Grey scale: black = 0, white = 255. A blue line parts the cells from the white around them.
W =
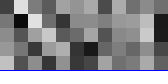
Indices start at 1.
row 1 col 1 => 64
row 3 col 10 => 143
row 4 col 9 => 126
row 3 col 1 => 140
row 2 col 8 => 127
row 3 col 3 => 160
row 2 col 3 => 225
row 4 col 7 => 24
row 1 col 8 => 75
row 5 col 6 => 56
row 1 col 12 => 111
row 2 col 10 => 156
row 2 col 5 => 53
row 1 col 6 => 148
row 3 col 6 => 107
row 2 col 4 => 110
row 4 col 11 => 142
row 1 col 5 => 162

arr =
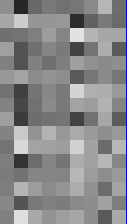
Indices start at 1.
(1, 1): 142
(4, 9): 91
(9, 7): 113
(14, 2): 181
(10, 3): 147
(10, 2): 201
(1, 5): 113
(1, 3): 104
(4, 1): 160
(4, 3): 112
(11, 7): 162
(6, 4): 147
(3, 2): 115
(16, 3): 169
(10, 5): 151
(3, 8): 166
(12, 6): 173
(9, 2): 59
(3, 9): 166
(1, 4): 121
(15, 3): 120
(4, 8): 174
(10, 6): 170
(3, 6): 226
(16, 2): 222
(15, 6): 138
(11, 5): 157
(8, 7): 156
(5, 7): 145
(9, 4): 114
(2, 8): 121
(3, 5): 132
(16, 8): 90
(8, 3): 113

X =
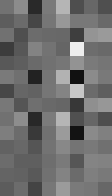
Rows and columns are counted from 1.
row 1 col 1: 114
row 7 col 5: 132
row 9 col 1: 113
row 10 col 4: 113
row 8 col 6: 55
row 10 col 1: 126
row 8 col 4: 105
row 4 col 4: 115
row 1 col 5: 181
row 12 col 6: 86
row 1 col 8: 79
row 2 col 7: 120
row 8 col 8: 151
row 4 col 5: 101
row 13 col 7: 127
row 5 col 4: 113
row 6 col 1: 122
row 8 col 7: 143
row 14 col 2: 108
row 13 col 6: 107
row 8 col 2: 85
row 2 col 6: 120
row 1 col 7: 103
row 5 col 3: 106
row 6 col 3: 34
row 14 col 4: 119
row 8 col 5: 102
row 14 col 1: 92
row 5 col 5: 118
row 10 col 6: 19
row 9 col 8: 78
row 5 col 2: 94
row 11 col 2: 104

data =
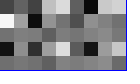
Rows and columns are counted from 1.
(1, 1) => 69
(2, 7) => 144
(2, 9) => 113
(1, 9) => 210
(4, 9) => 199
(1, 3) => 66
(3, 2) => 127
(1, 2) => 98
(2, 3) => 13
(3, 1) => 114
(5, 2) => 119
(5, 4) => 96

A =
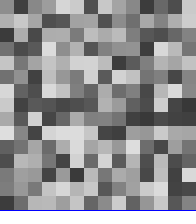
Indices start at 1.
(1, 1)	142
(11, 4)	107
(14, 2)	152
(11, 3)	166
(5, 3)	164
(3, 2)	173
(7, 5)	193
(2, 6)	162
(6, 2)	145
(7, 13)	218
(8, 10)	96
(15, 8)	139
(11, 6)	218
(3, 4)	173
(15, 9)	204
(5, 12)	180
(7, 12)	183
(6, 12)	128
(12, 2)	184
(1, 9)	164
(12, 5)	67
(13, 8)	119
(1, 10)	136
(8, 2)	66
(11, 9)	152
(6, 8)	90
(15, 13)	87
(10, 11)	151
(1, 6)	203
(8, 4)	84
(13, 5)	154
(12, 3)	175
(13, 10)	159
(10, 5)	220
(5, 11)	127
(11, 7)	165
